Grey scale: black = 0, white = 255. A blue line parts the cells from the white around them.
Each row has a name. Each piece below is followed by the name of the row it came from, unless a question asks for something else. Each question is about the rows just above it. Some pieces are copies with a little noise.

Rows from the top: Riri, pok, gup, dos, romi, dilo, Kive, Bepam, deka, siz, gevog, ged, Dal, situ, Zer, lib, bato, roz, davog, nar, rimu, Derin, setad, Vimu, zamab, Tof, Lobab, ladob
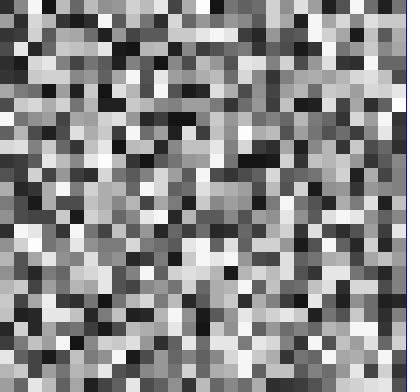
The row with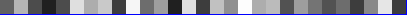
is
siz
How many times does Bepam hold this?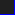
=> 3
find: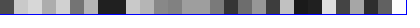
Bepam
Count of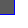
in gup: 5
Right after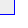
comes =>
[61]

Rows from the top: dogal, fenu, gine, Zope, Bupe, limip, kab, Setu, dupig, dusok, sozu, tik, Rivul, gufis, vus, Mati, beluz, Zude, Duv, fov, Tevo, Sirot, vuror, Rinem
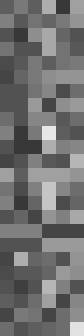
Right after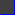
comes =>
[82]
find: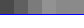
limip
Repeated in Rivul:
[160]
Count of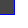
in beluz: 3
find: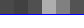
Tevo
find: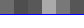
Zope
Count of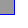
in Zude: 3

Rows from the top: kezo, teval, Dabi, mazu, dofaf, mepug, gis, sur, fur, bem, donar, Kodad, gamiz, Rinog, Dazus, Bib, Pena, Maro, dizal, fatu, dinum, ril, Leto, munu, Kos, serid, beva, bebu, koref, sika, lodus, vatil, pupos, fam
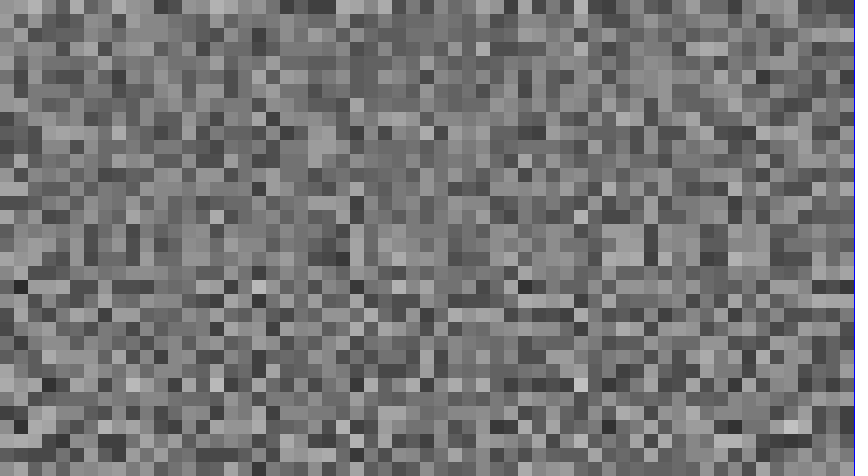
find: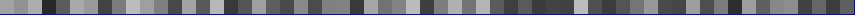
bebu
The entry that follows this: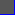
[114]
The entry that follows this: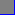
[64]

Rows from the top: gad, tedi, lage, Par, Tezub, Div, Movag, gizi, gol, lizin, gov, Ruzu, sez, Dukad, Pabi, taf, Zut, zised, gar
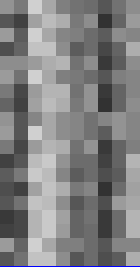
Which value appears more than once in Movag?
[180]
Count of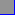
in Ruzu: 1
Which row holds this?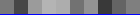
gov
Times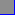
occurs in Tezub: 4
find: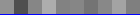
gol
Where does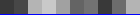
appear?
taf

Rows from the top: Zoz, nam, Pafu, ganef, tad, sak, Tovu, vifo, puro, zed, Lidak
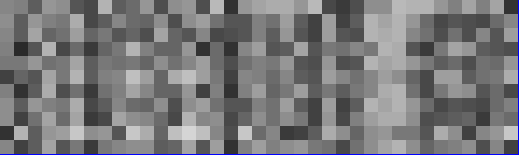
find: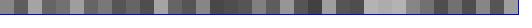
Pafu
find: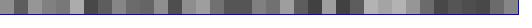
nam
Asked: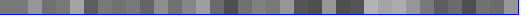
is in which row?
tad
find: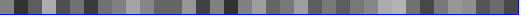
Tovu
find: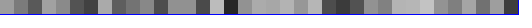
Zoz

